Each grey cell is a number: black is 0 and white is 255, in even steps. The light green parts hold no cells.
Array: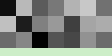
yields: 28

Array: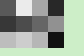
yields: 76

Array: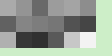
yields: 133

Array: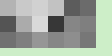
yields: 171

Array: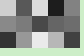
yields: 123

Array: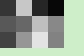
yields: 103

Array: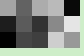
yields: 91
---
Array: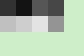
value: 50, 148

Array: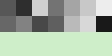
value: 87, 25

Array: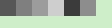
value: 87, 141

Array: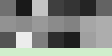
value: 112, 174

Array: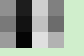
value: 143, 178

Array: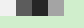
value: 240, 165

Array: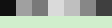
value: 16, 63

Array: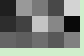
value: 31, 128
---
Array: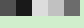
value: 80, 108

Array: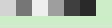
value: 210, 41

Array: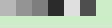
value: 182, 79

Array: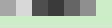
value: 165, 144

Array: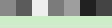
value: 136, 69

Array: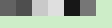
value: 99, 119

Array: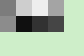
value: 124, 69
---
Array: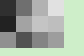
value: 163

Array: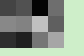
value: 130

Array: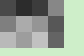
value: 171

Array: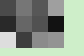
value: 102

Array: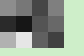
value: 22

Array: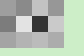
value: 227
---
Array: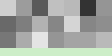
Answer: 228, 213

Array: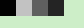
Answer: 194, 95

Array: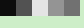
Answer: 228, 148

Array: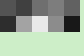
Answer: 233, 163

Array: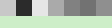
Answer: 230, 200

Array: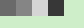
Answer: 213, 133
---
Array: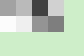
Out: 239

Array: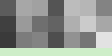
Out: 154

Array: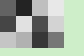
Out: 225

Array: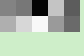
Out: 215

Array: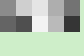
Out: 79

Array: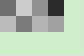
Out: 124
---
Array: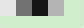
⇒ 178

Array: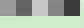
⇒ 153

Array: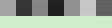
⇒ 164

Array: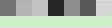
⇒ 193

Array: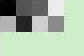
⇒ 207

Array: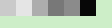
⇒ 202

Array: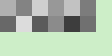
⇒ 207
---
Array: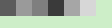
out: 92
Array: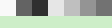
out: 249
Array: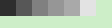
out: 46
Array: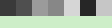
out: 58
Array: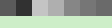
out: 90
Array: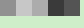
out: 145
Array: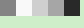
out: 132
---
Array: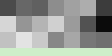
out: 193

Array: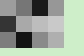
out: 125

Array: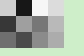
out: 111

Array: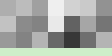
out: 153

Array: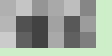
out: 203

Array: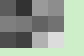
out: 77

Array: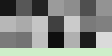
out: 122
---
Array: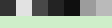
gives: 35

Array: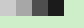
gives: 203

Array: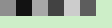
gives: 167

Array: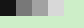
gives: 20

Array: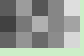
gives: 148

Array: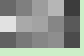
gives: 120

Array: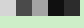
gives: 74

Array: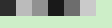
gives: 145
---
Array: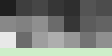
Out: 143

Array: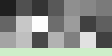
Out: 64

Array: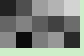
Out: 41

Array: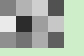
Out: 95

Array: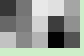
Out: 83

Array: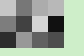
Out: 77

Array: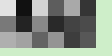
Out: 87

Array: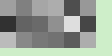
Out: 173
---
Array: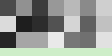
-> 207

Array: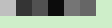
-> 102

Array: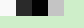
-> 196

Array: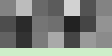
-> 131

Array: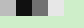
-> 231

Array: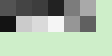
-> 169
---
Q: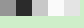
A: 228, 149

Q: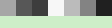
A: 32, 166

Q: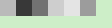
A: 156, 186

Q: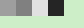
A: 37, 158

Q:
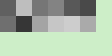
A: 73, 111

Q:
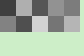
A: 124, 130

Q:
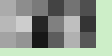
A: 79, 163

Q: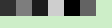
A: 99, 49

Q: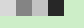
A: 39, 216

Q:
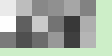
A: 130, 122
